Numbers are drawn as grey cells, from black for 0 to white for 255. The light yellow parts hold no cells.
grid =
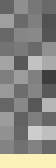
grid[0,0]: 100
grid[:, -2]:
[119, 127, 137, 106, 194, 128, 133, 87, 126, 205, 130]
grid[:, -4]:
[100, 159, 104, 115, 164, 126, 153, 102, 157, 145, 131]
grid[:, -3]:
[143, 106, 134, 122, 88, 156, 109, 136, 98, 102, 113]
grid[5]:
[126, 156, 128, 61]
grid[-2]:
[145, 102, 205, 191]

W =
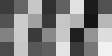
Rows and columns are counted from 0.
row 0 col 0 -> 60
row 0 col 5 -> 225
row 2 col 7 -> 221
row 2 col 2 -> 58
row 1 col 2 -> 161
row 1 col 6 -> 20
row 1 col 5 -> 178
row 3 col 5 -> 57
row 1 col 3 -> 57
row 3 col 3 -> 95
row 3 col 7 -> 242

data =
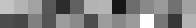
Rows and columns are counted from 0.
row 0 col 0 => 195
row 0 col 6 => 179
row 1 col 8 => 136
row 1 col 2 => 128
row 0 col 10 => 137
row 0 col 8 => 22
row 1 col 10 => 254
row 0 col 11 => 153
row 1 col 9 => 155

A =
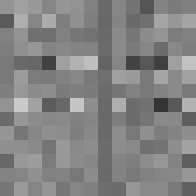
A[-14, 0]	147
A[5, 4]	129
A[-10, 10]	88
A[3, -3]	108
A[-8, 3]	142
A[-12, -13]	147
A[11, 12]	131
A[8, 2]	140
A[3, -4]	134
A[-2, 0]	131
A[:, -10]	[149, 127, 129, 136, 160, 129, 123, 104, 137, 141, 153, 151, 131, 119]
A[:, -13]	[160, 174, 147, 144, 105, 156, 152, 202, 151, 119, 143, 152, 133, 154]
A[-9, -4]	121
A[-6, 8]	125
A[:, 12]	[122, 151, 124, 136, 160, 137, 138, 88, 136, 131, 142, 131, 136, 120]
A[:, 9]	[115, 106, 119, 123, 67, 154, 130, 108, 108, 120, 137, 127, 120, 150]
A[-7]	[146, 202, 162, 92, 104, 198, 141, 105, 174, 108, 113, 53, 88, 178]
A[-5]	[149, 119, 134, 143, 141, 127, 136, 106, 141, 120, 143, 125, 131, 142]
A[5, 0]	121
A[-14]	[147, 160, 153, 133, 149, 146, 129, 106, 133, 115, 84, 132, 122, 128]
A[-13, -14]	90
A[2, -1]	129
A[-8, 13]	121
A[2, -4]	140
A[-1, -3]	137
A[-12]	[129, 147, 112, 111, 129, 119, 114, 106, 138, 119, 140, 148, 124, 129]
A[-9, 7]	111
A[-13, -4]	112
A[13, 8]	108
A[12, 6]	140
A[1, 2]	134

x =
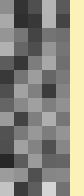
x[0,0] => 141
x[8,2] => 127
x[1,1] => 47
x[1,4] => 68
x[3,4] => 117
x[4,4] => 111
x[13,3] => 213
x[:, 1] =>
[51, 47, 118, 102, 55, 117, 162, 137, 67, 122, 161, 92, 146, 59]
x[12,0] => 156
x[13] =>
[195, 59, 94, 213, 114]
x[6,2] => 128
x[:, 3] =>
[180, 179, 116, 149, 168, 102, 59, 127, 175, 125, 80, 99, 134, 213]
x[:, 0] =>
[141, 169, 149, 177, 92, 57, 79, 101, 155, 82, 79, 39, 156, 195]
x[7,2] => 160
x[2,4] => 111
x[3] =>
[177, 102, 78, 149, 117]
